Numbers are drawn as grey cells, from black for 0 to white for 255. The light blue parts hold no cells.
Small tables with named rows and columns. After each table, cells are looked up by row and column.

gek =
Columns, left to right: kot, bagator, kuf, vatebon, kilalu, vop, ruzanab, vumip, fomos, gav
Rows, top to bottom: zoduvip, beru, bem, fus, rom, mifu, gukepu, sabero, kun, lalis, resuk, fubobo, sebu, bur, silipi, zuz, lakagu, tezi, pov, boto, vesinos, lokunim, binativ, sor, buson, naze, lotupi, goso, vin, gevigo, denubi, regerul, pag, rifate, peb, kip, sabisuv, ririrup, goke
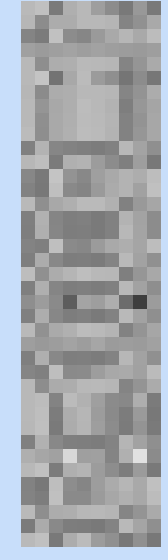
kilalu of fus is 158
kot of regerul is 128
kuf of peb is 190
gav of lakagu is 140
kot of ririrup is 123
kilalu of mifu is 187
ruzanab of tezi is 169
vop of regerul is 124
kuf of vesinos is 133
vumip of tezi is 174
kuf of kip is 192
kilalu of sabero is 188
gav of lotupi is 187
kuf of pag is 161
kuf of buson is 157
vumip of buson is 157
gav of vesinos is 142
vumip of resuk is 184
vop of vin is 159

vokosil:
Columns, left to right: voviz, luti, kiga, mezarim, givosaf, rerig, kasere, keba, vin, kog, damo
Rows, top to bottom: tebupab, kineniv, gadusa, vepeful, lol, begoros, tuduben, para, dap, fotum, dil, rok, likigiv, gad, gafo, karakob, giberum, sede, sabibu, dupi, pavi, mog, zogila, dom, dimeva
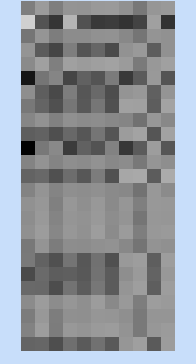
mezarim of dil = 59
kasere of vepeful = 74
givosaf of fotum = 86
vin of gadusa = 117
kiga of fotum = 79
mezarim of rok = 142
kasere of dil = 130
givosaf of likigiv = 87
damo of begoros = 84
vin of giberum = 126
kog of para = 93
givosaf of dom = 148
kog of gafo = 152

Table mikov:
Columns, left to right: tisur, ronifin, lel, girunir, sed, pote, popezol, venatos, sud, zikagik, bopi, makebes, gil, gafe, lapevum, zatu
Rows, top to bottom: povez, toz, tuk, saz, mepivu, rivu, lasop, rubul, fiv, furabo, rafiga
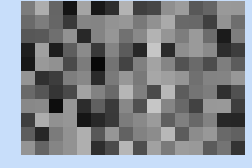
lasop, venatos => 182
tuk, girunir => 146
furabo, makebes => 92
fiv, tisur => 62
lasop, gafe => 125
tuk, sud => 137
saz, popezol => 132
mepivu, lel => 145
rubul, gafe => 152

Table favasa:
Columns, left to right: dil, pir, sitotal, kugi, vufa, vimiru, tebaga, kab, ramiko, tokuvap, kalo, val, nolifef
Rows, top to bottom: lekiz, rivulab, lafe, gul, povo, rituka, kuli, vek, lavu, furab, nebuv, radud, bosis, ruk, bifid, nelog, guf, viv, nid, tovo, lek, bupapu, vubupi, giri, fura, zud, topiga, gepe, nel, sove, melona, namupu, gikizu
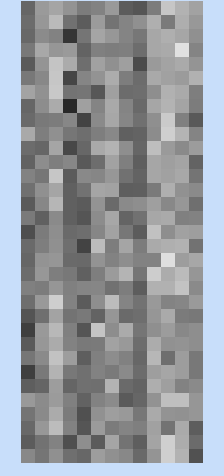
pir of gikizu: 117
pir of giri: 153
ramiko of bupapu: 114
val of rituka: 155
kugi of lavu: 135
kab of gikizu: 136
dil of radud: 98

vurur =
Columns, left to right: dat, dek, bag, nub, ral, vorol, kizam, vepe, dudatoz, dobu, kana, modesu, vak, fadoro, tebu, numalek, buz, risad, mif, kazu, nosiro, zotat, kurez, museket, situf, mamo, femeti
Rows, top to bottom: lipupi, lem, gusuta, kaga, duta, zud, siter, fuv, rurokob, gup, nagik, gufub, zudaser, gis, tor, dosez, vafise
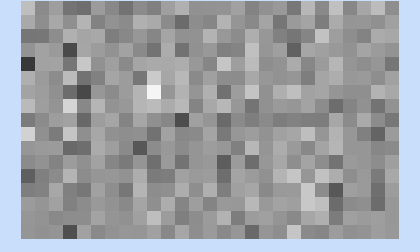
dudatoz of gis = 180
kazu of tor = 159
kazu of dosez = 137
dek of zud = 155
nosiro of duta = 135
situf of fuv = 145
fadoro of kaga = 152
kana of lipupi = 159
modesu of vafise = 166
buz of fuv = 116
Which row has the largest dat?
gup

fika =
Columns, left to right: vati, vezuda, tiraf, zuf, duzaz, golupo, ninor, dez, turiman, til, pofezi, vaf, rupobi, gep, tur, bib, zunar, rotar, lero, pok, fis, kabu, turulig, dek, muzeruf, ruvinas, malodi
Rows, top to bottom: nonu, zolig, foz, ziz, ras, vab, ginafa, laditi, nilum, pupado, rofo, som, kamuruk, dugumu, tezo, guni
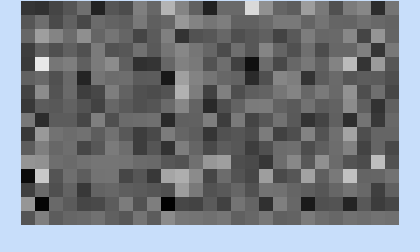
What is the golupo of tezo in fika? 73
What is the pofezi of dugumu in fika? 80
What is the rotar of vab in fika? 80
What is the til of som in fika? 105
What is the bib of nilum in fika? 122
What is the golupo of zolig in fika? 107
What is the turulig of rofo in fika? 109
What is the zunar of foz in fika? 87

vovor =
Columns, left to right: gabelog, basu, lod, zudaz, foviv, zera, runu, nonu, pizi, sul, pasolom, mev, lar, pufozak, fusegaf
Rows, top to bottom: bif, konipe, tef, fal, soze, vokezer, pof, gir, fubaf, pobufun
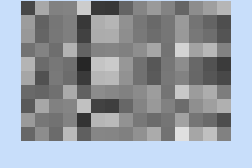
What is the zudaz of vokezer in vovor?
108
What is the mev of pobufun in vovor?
224
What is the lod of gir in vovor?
129
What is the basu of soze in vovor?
107
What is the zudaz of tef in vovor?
127
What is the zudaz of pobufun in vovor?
186
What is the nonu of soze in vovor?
151
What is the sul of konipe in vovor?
105
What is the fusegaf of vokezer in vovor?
72
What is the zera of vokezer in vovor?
182
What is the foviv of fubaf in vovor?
51
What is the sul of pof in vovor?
157
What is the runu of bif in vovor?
55
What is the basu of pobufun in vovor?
141
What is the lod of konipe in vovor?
118
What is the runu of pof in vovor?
135
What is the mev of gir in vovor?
108
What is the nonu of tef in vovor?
142
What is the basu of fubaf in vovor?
119

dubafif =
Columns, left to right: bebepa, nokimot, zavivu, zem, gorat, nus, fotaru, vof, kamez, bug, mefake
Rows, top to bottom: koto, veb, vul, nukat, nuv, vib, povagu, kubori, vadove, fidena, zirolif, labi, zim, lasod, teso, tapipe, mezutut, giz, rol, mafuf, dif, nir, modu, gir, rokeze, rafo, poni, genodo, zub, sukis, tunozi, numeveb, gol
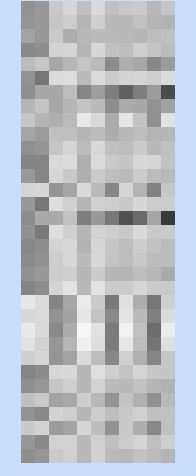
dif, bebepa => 132
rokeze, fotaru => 124
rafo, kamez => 176
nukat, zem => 212
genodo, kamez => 194
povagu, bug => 156
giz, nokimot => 142
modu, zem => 162
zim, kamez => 204
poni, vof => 196
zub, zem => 169
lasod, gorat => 218
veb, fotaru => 185
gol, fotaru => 186
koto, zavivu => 201
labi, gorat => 175
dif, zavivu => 212
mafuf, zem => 206
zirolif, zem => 213
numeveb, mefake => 207
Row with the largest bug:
labi

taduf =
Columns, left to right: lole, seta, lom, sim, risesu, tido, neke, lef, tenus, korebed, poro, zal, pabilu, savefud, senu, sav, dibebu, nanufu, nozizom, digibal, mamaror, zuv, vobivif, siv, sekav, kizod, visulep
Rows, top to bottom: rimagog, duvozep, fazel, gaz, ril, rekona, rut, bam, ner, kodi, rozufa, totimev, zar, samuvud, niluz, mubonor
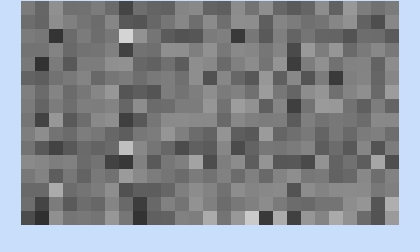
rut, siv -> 132
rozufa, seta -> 89
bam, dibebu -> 145
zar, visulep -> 130
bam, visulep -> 100
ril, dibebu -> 140
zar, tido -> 121
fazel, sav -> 57
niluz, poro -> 129
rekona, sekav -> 132
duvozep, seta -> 101
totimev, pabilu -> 163
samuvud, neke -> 142

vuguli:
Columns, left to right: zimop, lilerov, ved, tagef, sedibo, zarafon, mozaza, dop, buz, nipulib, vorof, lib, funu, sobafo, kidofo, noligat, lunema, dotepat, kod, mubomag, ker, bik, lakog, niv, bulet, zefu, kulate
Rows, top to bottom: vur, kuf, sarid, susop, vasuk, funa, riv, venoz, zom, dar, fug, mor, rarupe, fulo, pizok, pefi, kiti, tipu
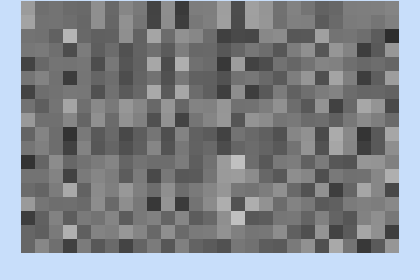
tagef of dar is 50
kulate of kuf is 128
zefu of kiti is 144
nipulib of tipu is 123
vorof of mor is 109
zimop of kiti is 102
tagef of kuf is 110
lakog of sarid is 115
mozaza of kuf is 102
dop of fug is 80
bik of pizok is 90
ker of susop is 144
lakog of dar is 171
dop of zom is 146

